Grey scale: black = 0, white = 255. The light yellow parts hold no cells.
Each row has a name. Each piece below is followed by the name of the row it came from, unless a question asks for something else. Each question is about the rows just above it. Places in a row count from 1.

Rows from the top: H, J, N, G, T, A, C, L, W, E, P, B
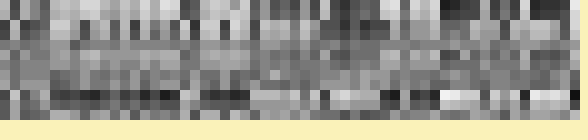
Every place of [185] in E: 26 27 28 36
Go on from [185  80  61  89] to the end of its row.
[110  89 195 204 119 195 174 204  50  61  70  70 163  70 119  70 195  50
  61  61  80 214]
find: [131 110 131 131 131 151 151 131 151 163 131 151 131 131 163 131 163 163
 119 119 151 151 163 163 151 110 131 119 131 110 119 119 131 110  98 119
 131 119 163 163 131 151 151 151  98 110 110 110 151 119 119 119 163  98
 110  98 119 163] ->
C
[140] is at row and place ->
W, 41

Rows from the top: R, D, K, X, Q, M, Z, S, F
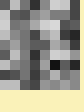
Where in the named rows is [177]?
S, 6
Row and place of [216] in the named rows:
K, 6
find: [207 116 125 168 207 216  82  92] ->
K
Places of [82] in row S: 2

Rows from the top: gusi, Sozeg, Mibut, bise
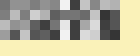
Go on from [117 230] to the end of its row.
[ 63 167 218  63  85]
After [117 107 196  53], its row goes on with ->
[85]
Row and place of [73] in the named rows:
bise, 11
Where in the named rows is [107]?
Sozeg, 9

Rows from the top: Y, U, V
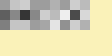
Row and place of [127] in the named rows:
V, 1
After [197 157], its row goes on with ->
[166 228 145 206 177]
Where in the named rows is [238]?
U, 7
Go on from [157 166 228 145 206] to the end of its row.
[177]
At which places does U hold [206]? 5
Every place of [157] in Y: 1 4 5 7
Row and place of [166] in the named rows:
V, 5

